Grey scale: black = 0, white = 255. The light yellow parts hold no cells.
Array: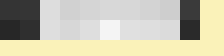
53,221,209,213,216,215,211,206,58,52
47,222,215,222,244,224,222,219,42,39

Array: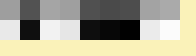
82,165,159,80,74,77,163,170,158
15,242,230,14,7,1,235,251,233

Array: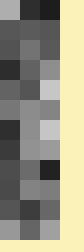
46,29,174
91,86,87
115,89,83
98,142,45
85,198,99
140,132,119
142,197,47
146,155,59
107,34,77
131,125,74
61,103,85
101,160,152

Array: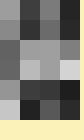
62,123,37,157
51,107,41,137
158,159,127,98
186,159,211,101
61,56,30,149
34,88,43,198

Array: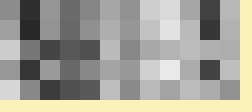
47,150,107,133,166,145,206,217,166,66,183,140
40,147,104,144,174,150,194,226,185,55,178,159
119,69,88,80,186,135,167,179,187,175,173,203
54,154,104,136,164,152,207,233,171,67,190,151
136,60,80,89,189,138,185,163,187,171,145,214

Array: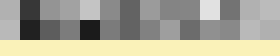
55,148,162,196,138,99,155,132,133,225,115,177,187,177
33,93,124,27,123,99,129,158,108,144,137,185,176,185
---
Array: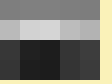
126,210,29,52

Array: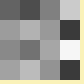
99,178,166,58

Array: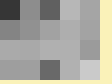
54,145,176,177

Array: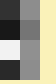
50,117

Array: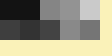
19,51

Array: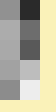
145,109

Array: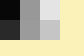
7,155

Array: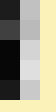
28,186

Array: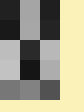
33,167,184
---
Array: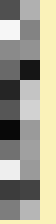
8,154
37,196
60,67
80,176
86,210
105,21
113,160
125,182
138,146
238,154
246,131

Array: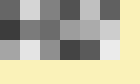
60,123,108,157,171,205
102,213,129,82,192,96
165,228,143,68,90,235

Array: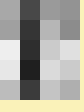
160,53,182,140
168,72,154,147
188,59,196,175
231,31,218,203
238,46,203,224

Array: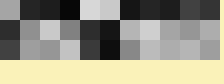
45,144,201,129,45,21,181,207,165,150,173
65,158,150,194,58,14,136,187,173,181,158
165,37,29,7,215,201,21,37,29,65,52

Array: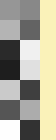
30,224
42,240
85,172
150,136
180,99
202,63
254,50

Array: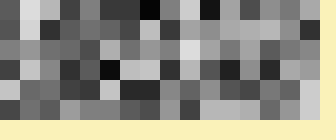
65,196,135,49,91,12,190,196,49,183,84,33,142,41,169,156
71,112,91,156,127,127,91,77,150,65,183,183,175,105,150,204
84,212,49,91,112,99,71,190,57,163,142,169,175,183,142,49
91,220,183,65,127,57,57,5,127,204,19,163,77,142,120,169
127,150,112,105,77,175,112,150,127,220,163,120,163,91,120,135
196,105,112,65,57,196,41,41,135,99,142,84,71,120,99,204

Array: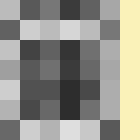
97,206,187,214,187,119
104,206,179,222,200,89
159,89,112,59,104,167
179,73,104,45,112,173
187,89,119,59,97,167
194,67,97,53,112,173
206,81,81,45,73,173
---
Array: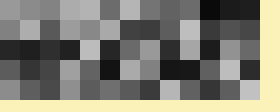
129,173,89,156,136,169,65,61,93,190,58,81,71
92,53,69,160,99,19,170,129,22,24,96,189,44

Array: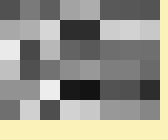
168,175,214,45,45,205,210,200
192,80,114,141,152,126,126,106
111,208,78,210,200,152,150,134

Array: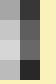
198,94
187,40

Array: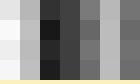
249,192,24,65,103,188,106
246,191,29,63,108,188,109

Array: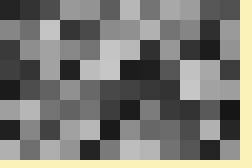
134,111,195,53,74,139,144,177,116,133,47,154
63,52,162,33,188,198,28,30,85,193,168,60
159,182,115,99,115,61,28,124,58,50,89,22
176,110,174,148,36,122,189,180,114,85,35,147

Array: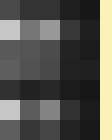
198,117,152,56,31
94,81,73,33,32
198,92,131,50,27

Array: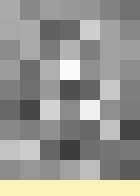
168,171,97,104,206,162,136
155,108,175,250,143,160,141
104,70,210,139,239,142,125
194,203,102,61,110,117,120

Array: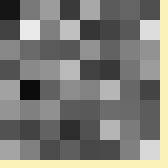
66,234,127,192,54,67,88,221
81,137,146,185,65,56,117,155
148,128,144,91,89,108,105,92
164,128,75,94,72,74,128,215

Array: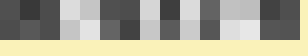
77,88,77,197,227,100,66,199,91,203,86,222,231,85,83
